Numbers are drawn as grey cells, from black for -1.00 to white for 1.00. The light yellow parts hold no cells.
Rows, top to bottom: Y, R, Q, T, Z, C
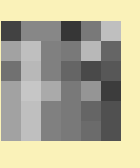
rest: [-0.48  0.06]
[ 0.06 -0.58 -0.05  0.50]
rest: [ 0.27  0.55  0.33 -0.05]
[ 0.17 -0.53]
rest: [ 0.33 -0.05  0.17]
[-0.53]
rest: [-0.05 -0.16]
[-0.37]

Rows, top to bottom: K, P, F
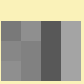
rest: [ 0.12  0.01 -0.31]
[0.29]
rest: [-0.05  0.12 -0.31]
[0.29]
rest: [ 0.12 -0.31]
[0.29]
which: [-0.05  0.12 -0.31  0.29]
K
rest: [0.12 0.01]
[-0.31  0.29]

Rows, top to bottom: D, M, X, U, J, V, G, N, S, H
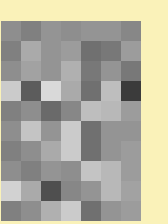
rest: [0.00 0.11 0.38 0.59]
[-0.12  0.16  0.22]
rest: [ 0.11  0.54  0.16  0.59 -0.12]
[0.16 0.16]
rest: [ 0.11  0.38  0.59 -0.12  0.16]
[0.22]
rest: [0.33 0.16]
[ 0.22 -0.12 -0.06  0.22]
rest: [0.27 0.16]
[ 0.38 -0.06  0.16 -0.06]
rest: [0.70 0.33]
[-0.12  0.49 -0.54]
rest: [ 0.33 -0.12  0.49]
[-0.54]

